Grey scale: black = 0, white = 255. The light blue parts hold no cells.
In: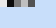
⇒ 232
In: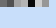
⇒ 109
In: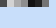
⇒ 75
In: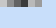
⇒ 199
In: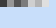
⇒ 59
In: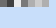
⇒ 109
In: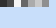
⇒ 48
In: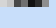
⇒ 213
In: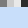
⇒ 123
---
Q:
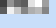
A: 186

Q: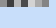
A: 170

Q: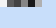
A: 24

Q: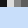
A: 134

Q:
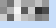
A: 127

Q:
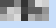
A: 147

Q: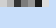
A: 26

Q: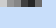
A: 38

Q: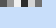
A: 212
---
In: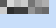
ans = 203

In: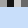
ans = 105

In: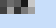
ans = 24

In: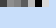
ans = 92

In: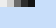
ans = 45

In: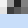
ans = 129
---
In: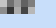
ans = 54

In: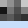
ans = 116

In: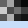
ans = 74

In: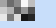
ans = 178

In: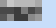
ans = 73

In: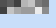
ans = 195
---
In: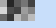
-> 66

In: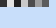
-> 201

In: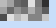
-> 120

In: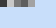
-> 121

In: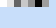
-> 200

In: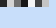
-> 22

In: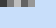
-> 190

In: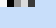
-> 151
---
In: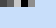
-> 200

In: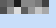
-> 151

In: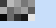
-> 48

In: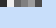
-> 128

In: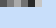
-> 114

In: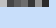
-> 54

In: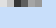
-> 95

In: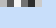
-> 115

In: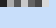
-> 100

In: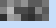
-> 47
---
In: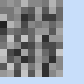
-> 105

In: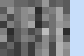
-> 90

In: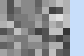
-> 176

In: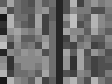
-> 122

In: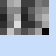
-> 148

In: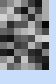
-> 169
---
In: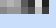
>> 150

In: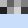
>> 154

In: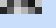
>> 98

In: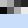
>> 94

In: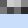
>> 68

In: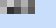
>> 49

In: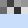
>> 212

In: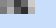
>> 178

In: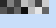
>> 55
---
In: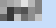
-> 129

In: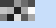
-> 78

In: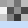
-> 188

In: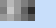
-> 98

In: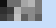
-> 122

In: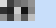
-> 146

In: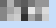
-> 150
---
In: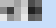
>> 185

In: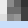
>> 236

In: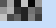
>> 86

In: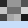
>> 40

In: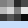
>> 128

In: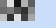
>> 122

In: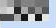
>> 183

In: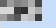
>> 101

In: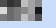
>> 78
